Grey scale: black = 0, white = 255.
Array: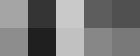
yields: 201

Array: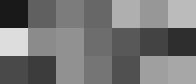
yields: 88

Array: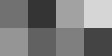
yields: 52

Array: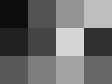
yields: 69

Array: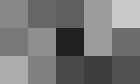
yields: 32

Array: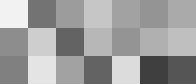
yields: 148

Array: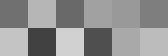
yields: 161

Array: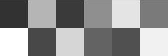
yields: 143

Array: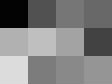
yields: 191
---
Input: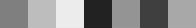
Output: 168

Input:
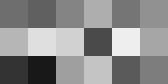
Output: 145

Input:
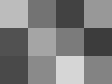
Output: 152

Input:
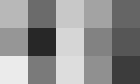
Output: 101

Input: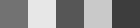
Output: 61

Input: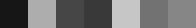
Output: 134
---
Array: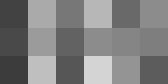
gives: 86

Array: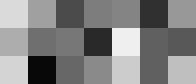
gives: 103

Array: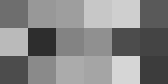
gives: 171

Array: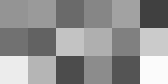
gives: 76

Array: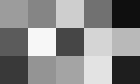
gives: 164

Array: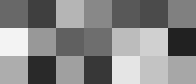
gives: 160

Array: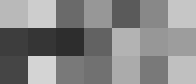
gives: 121

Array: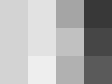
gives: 177
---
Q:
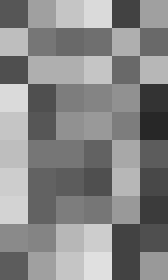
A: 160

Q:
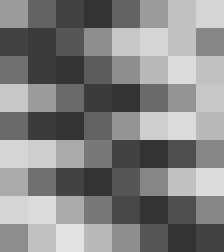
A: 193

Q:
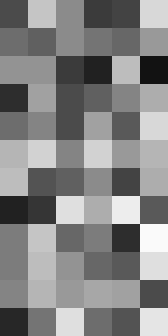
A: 116

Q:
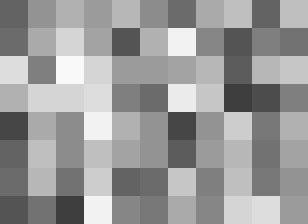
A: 114

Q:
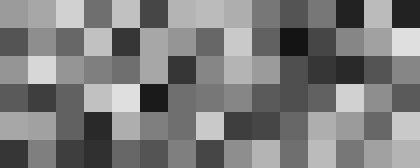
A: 127

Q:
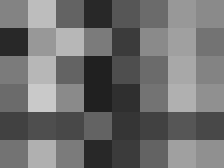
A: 176

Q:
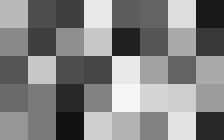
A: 122

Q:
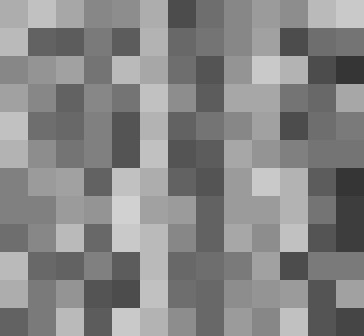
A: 122
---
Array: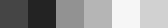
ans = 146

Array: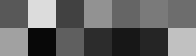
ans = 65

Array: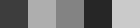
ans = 131

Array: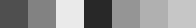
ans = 234

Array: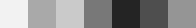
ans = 202

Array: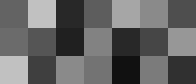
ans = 40
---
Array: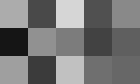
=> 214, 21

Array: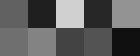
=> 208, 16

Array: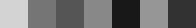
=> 211, 24

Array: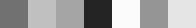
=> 251, 36

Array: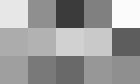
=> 251, 59

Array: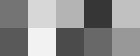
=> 242, 54
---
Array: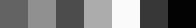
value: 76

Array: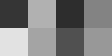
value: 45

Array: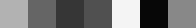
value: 54

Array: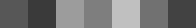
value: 156

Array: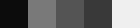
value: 84

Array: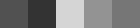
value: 213

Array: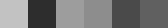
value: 157
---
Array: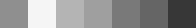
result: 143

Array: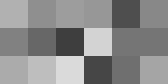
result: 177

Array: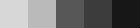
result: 215

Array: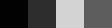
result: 2

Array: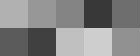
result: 177

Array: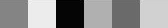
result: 132

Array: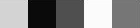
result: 211

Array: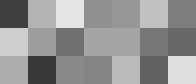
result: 64
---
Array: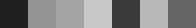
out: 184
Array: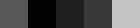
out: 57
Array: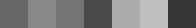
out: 191
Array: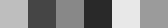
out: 232
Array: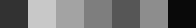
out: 141
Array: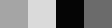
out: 5
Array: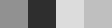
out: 220
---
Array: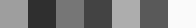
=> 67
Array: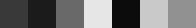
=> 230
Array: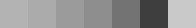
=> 142
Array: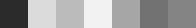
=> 242
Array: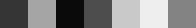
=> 77
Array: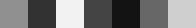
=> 68
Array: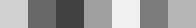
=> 159
